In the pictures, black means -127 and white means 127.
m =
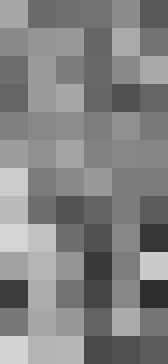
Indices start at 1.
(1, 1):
39
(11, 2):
45
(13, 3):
55
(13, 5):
-47
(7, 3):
9
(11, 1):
-67
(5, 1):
0
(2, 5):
43
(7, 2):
-4
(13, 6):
-35
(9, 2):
65
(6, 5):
6
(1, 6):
-39
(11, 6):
-82
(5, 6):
-6
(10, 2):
53
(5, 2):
8
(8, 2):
-17
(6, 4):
2
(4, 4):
-25
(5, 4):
-2
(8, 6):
-35
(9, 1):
85

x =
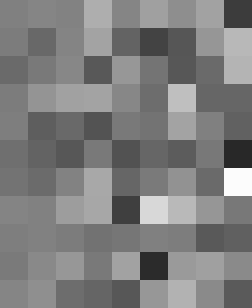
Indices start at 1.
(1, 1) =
0
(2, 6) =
-60
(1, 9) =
-67
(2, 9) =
56
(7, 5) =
-25
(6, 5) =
-45
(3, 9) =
52
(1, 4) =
46
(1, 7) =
14
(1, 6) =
32
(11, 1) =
5
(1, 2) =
5
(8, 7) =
57
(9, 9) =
-31
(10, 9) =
10
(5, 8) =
0
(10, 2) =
9
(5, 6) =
-12
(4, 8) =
-25
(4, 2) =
20
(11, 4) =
-26
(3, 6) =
-11
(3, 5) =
23
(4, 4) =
35
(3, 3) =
7
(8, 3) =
29
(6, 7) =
-35
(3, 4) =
-39
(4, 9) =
-25
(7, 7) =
18

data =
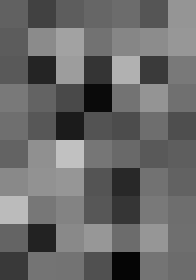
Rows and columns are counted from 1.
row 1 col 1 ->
-30
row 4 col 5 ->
-12
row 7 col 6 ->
-13
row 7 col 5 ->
-87
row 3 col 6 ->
-69
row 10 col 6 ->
-11
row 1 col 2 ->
-62
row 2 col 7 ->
23
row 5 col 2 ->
-40
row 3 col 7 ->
-6
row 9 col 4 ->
23
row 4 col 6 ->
20
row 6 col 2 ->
16
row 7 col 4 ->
-43
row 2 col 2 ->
11
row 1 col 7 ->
21
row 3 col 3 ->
29
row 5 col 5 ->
-51

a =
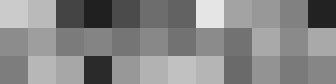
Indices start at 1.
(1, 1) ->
75
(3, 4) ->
-85
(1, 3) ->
-59
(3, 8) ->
53
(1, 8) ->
101
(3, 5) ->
24
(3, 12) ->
6
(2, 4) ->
4
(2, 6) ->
8
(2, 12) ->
41
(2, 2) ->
30

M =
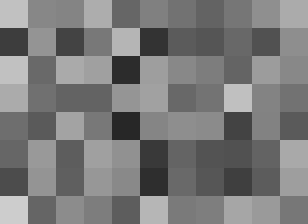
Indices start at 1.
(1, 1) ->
65
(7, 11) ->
30
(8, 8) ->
-1
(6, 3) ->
-34
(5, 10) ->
2
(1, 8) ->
-28
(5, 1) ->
-17
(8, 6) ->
54
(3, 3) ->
42
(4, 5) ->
21
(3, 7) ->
8
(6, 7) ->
-27
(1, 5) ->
-25
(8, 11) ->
-8
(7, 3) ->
-32
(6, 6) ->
-70
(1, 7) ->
-13
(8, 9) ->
38
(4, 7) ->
-23
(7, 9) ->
-64
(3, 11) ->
8
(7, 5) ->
9
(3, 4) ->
32
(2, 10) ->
-46
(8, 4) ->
-2
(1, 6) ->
0
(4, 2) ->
-15
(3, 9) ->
-27
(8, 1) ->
77
